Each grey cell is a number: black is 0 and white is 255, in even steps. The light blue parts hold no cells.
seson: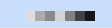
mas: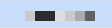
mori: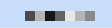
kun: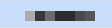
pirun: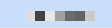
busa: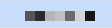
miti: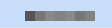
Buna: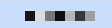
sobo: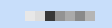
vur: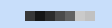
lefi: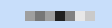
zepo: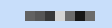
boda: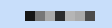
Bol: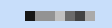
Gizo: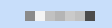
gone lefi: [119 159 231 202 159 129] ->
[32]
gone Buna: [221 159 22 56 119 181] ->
[13]

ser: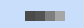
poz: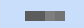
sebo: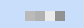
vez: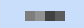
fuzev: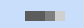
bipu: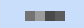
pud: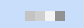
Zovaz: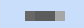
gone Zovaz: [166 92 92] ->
[104]
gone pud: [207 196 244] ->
[146]
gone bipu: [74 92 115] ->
[156]

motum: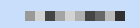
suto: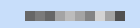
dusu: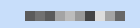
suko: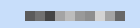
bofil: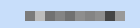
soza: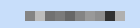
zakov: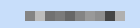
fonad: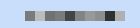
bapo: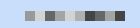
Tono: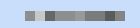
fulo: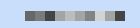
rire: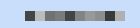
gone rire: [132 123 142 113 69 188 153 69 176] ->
[58]
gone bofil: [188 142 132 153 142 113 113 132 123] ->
[69]
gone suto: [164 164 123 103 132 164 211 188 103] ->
[80]

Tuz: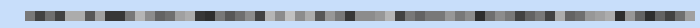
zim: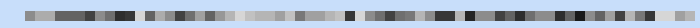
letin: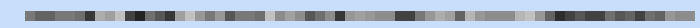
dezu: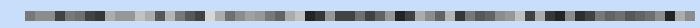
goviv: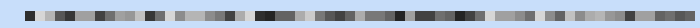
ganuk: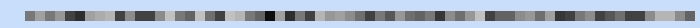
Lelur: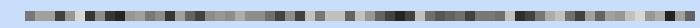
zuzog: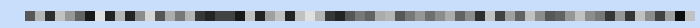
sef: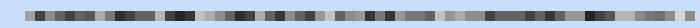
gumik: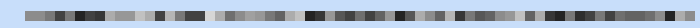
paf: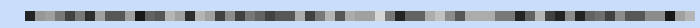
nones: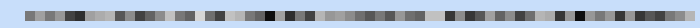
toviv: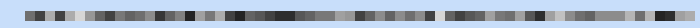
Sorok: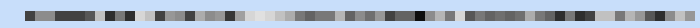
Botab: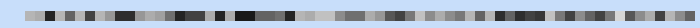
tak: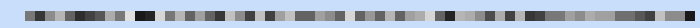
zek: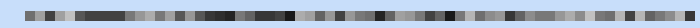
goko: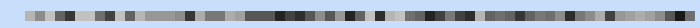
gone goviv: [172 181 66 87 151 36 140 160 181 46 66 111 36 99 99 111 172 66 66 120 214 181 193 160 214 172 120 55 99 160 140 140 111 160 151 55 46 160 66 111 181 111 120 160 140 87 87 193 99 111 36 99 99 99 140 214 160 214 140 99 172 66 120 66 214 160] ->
[203]
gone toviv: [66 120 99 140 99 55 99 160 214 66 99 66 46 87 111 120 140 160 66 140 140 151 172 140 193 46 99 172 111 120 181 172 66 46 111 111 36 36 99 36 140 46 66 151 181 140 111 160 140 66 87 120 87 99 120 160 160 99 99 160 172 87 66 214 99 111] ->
[129]
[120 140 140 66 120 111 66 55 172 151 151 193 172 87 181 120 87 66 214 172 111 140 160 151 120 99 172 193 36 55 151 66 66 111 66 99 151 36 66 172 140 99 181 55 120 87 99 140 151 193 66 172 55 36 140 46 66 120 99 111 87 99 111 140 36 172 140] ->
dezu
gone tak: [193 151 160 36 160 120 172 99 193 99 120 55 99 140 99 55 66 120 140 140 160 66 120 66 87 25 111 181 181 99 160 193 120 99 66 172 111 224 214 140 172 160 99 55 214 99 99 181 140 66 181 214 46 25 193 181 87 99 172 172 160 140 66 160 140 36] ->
[77]

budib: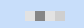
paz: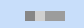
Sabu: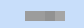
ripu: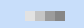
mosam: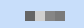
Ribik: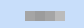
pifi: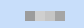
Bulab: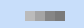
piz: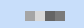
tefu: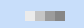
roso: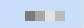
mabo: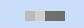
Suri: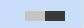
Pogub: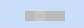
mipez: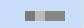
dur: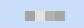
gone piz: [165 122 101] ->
[216]
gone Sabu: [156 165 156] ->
[146]
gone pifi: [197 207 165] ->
[156]

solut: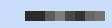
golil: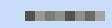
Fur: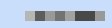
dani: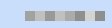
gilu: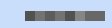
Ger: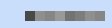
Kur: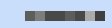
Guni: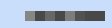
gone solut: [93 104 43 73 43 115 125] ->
[52]
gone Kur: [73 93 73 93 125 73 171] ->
[63]

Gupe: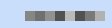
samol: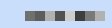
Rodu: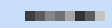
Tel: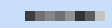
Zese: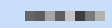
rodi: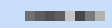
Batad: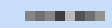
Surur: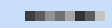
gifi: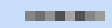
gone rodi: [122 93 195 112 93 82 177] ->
[72]
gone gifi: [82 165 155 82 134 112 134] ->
[145]
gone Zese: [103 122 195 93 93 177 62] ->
[165]
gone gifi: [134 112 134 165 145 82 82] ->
[155]
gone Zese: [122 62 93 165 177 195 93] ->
[103]

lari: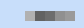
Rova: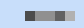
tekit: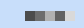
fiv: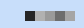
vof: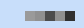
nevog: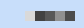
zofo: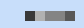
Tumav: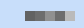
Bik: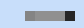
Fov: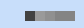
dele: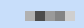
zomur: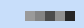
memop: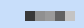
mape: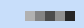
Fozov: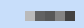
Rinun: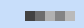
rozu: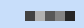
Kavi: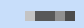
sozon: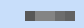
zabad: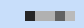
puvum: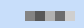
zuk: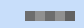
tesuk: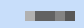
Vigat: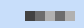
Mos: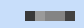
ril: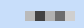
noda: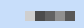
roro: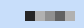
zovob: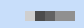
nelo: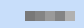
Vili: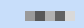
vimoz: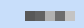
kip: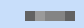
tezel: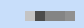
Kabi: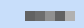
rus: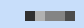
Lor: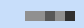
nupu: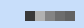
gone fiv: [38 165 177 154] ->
[109]
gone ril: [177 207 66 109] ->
[186]
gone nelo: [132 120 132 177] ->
[154]
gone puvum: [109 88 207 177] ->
[132]
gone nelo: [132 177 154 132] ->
[120]
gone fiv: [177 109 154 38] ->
[165]

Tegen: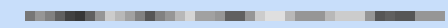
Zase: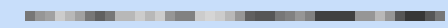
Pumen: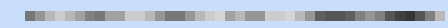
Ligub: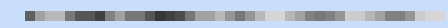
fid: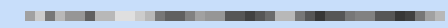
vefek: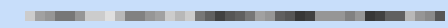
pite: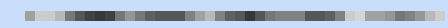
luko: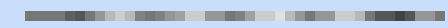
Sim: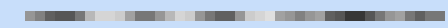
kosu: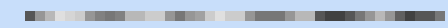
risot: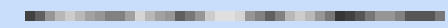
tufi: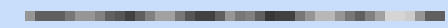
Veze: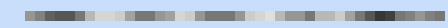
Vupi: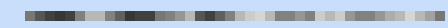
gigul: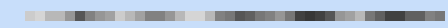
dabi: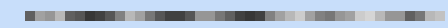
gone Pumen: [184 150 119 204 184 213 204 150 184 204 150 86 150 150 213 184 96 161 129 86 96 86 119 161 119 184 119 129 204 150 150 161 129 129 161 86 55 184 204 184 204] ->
[65]
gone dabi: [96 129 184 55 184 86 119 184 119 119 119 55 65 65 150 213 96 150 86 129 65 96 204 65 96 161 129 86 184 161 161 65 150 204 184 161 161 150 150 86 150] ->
[194]
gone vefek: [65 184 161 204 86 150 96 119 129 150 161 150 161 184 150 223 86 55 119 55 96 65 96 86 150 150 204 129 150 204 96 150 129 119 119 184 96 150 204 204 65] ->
[138]
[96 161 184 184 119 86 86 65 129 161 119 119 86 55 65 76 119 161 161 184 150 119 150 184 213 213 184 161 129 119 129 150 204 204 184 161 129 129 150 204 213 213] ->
Ligub
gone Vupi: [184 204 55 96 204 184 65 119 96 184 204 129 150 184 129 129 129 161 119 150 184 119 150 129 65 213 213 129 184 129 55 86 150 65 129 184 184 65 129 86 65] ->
[173]
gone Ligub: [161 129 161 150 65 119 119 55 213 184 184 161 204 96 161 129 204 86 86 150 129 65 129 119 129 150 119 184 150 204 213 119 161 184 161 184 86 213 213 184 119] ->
[76]
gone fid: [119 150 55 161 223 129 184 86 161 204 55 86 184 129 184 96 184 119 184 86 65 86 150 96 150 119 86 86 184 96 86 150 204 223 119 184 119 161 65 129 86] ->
[107]

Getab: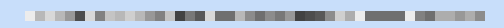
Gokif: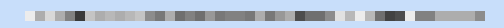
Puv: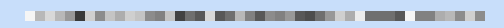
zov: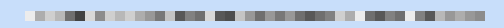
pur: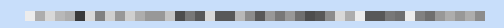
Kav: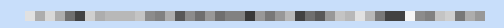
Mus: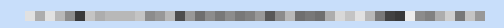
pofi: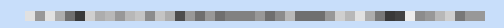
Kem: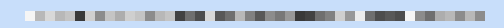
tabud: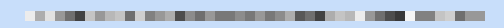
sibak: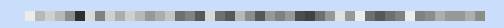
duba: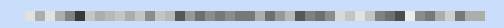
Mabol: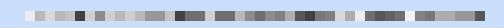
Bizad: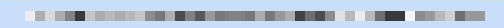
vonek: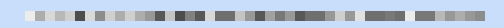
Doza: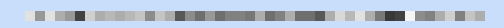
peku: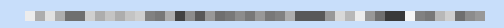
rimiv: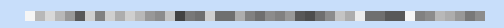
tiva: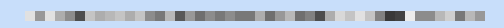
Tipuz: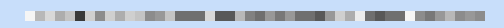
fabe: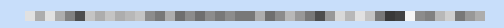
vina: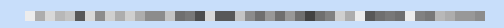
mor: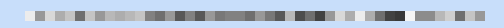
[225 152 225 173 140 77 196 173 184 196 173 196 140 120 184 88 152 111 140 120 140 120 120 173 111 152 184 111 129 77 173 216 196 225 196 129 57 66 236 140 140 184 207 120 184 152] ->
tiva
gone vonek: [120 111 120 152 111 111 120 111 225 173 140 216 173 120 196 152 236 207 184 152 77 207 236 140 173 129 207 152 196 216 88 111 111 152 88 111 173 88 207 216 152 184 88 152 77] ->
[161]
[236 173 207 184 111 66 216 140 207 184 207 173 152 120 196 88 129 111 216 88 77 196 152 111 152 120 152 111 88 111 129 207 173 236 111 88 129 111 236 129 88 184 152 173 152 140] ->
zov
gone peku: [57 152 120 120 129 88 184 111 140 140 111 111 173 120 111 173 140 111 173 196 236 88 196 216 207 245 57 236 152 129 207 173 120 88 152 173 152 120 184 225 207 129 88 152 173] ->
[66]
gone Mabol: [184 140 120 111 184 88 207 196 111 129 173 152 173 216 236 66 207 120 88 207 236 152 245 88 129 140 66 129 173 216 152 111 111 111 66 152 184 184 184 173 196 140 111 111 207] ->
[99]

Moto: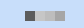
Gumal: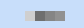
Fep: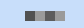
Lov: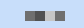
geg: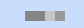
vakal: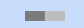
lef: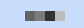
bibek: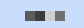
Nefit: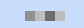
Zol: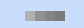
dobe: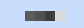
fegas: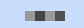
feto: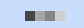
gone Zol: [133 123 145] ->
[177]
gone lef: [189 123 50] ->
[101]

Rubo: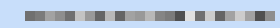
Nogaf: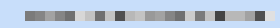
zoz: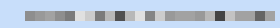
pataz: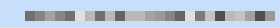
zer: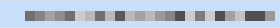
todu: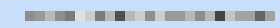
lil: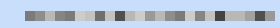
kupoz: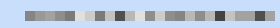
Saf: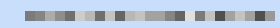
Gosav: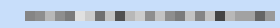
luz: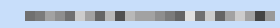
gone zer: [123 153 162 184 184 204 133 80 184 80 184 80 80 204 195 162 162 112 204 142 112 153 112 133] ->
[89]
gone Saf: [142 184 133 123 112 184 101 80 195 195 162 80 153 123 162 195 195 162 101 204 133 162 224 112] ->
[172]
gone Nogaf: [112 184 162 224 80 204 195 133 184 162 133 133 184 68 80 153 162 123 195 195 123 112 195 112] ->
[215]

